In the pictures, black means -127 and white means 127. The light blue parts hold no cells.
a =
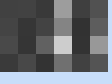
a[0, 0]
-62
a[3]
[-69, -55, -76, -15, -62, -43]
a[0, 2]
-70
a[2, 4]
-76
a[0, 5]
-46
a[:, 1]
[-61, -73, -74, -55]

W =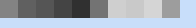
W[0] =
3
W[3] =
-59
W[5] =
-12
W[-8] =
-42

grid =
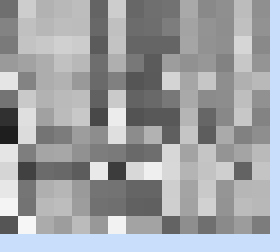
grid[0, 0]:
-16
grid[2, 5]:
-36
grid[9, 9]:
88
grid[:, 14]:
[15, 18, 9, 20, 57, 17, 3, 14, 58, 68, 55, 56, -3]
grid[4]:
[101, 3, 45, 50, 25, -21, 0, -42, -37, 84, 38, 70, 14, 48, 57]
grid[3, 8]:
-36
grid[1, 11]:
19
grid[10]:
[103, -10, 47, 54, 26, -11, -12, -26, -26, 78, 36, 73, 21, 54, 55]
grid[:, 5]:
[-27, -23, -36, -17, -21, -30, -55, 13, -2, 105, -11, -14, 24]
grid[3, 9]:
29
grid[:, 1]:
[77, 64, 67, 34, 3, 73, 95, 92, -1, -62, -10, -12, 118]
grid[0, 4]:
61
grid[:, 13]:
[60, 64, 86, 71, 48, 62, 71, 1, 36, -28, 54, 60, 28]
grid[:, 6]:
[77, 64, 67, 47, 0, 74, 108, 95, -5, -67, -12, -16, 114]
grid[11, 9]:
79
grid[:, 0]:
[-16, 3, -5, 26, 101, -11, -79, -97, 101, 85, 103, 116, -42]
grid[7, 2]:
-11
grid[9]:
[85, -62, -20, -23, -35, 105, -67, 88, 111, 88, 52, 67, 79, -28, 68]
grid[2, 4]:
76
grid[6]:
[-79, 95, 33, 59, 72, -55, 108, -44, -39, -39, 53, -25, 8, 71, 3]
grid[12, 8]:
35
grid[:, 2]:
[50, 55, 72, 45, 45, 50, 33, -11, 37, -20, 47, 57, 43]
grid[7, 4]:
29
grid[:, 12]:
[15, 14, 15, 2, 14, 13, 8, 42, 20, 79, 21, 19, 10]

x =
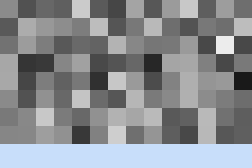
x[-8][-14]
11
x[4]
[40, -57, -2, -30, -7, -79, 71, 26, -51, 2, 47, 21, 25, -102]
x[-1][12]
-40
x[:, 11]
[-33, -7, -55, 0, 21, 12, 57, 56]
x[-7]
[-38, 44, 24, 13, -2, 61, -42, -7, 57, -17, -44, -7, -17, 61]
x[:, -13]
[-46, 44, 28, -74, -57, -45, 8, 7]
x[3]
[39, -74, -70, 6, 33, -54, -43, -24, -88, 37, 39, 0, -55, -6]
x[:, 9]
[27, -17, -7, 37, 2, 9, -38, -33]
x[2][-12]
-2
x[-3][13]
-18
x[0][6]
-57
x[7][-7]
-16
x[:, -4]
[72, -44, 26, 39, 47, 48, -30, -55]
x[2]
[-13, 28, -2, -39, -22, -28, 51, 7, -9, -7, 26, -55, 108, -55]
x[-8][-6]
-40
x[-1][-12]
30
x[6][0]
-6
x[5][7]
54
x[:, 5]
[-37, 61, -28, -54, -79, -20, 17, 1]
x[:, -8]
[-57, -42, 51, -43, 71, -41, 50, 78]
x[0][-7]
36
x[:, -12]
[-24, 24, -2, -70, -2, 17, 72, 30]

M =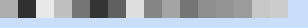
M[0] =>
46
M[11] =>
14
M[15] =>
76
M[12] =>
19
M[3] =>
64

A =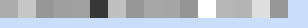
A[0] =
44
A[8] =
39
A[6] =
64
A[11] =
127
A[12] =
55

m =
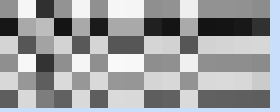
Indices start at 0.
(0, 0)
17
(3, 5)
15
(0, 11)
18
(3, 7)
120
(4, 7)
22
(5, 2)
-2
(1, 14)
-78
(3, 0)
15
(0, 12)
18
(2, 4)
-39
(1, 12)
-107
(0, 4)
116
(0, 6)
118
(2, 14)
87
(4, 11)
89
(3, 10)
112
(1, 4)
41
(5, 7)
89
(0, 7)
117
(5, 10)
90
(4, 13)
88
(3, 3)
15
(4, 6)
23
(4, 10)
19
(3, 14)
11

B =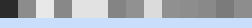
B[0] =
-84
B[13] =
13
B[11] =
9
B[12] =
-4
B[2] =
104

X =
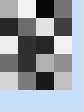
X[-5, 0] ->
47
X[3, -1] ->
14
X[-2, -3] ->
-77
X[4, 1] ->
-4
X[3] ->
[-17, -77, 48, 14]
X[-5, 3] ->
-11

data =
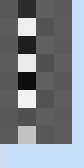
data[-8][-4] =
-39
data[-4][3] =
-38
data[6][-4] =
-38
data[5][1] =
114
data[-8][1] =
-84
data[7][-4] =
-36
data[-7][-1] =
-35
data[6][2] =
-32
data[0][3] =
-36
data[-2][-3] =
-46
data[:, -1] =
[-36, -35, -36, -32, -38, -33, -36, -34]

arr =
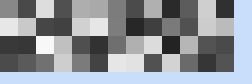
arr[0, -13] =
8
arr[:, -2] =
[79, 76, -44, -73]
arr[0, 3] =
-47
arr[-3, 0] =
103
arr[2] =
[-70, -72, 120, 64, -48, -77, -16, 48, 92, -92, 54, -44, -53]
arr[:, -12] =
[-54, 73, -72, -37]
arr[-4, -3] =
-35
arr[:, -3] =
[-35, -46, 54, -21]
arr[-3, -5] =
-64
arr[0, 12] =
-79
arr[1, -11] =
-57
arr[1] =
[103, 73, -57, -62, 81, 102, -2, -88, -64, -5, -46, 76, 59]
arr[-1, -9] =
-4
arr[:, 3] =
[-47, -62, 64, 78]
